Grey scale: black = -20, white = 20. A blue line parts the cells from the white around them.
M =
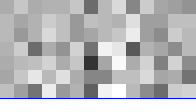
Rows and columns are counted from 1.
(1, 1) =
7
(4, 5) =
3
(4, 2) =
12
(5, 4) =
13
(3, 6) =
4
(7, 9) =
20
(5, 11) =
13
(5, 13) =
13
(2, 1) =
9
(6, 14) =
-2
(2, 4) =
12
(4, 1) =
8
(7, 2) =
5
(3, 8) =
9
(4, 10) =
-6
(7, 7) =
-5
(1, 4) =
8
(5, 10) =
7
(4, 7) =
-2
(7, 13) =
12
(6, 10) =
10
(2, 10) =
15
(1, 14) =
3
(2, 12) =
5
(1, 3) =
7
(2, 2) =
6
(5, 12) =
0
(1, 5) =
8
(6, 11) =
14
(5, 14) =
2
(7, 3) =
-2

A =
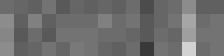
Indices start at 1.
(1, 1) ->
-3
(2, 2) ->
-5
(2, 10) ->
-2
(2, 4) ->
-5
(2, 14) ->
6
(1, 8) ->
-4
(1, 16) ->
-5
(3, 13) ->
-4
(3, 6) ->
-2
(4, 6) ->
-1
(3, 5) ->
-2
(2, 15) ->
-3
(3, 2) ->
-6
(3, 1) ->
1
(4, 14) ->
13
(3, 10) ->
-4
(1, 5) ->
-6
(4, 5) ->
-4
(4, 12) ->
-2
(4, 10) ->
-3
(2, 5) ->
-3

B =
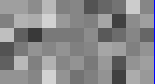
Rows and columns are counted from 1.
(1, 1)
5
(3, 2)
-5
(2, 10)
2
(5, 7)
-1
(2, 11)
5
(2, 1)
0
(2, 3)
7
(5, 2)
9
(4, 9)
5
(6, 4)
13
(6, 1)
3
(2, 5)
4
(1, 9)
-2
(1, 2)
5
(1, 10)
12
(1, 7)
-7
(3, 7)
2
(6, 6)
-2
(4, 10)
0
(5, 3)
0
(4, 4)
1
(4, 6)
0

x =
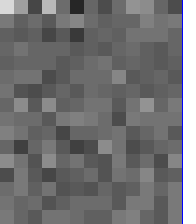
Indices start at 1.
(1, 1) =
14
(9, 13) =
-2
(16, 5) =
-2
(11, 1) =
-4
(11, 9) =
-2
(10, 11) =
-4
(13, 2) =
-1
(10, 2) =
-2
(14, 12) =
-4
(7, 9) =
-5
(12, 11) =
-3
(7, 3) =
-8
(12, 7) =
-6
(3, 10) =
-2
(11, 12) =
-4
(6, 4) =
-8
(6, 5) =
-6
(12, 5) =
-4
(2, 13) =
-1
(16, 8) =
-5
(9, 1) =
-2
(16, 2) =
-4
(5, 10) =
-4
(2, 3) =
-3
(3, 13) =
-4
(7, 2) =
-7
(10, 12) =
-2
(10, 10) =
-6
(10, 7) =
-4
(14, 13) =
-1
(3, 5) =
-6
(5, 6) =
-5
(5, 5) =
-6
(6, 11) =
-5
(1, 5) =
-3
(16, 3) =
-6
